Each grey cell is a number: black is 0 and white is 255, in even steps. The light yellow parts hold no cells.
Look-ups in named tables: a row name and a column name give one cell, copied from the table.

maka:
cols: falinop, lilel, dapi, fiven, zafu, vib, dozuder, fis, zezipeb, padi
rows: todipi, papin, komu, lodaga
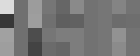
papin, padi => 110
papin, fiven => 112
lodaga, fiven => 107
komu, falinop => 161
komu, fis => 118
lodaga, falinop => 158
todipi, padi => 115
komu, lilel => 112
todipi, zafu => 102
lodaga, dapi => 67
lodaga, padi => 115

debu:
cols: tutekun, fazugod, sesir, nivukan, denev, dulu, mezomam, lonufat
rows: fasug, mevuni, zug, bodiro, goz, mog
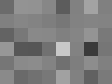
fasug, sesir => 146
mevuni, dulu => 130
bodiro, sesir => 86
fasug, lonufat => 128
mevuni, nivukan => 126
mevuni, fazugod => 134
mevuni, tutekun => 128
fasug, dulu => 129
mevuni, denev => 119
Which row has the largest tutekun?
bodiro

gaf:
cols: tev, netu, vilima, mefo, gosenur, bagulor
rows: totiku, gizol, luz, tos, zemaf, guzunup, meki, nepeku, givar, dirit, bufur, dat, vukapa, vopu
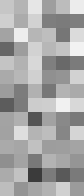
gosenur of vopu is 208
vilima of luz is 182
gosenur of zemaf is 105
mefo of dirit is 189
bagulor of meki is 170
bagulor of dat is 149
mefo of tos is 183
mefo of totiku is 158
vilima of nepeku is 204
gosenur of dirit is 134
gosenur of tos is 195
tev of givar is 163

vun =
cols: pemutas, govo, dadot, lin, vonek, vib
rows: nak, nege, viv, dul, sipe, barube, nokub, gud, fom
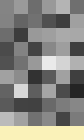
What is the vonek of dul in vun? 158
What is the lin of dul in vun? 136
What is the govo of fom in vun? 161
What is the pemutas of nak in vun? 132
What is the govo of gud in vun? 66
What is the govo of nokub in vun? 216
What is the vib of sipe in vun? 177
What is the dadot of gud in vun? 65

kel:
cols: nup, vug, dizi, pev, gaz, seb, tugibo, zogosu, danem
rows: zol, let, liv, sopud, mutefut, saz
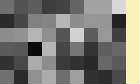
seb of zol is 100
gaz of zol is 67
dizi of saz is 145
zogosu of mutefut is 103
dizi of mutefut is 172
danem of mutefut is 90
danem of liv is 63
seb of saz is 159
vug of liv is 146
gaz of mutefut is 58
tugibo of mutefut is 40

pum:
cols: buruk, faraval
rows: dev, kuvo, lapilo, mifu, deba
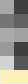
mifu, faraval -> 62
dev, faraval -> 63
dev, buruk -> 168
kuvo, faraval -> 98
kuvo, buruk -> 116
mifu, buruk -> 153
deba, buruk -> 211
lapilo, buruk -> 170
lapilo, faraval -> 162

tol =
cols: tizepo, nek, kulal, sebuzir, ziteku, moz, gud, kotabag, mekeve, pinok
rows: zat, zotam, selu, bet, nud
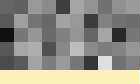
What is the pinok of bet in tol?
150
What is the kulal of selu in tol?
149
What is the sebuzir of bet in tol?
81
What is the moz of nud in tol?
119
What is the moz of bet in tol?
189
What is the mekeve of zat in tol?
145
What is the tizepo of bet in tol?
88
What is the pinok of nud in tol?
129
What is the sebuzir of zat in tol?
138
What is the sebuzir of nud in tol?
125
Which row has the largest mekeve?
zat

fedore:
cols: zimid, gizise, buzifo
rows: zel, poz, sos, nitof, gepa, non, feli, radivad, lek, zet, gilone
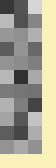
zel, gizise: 83
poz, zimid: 186
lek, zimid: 164
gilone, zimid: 147
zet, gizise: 70
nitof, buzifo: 104
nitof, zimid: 92
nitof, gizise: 148
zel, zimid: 56
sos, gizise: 144
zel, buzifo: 213
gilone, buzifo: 145
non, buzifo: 168
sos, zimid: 151
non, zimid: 184
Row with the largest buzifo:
zel

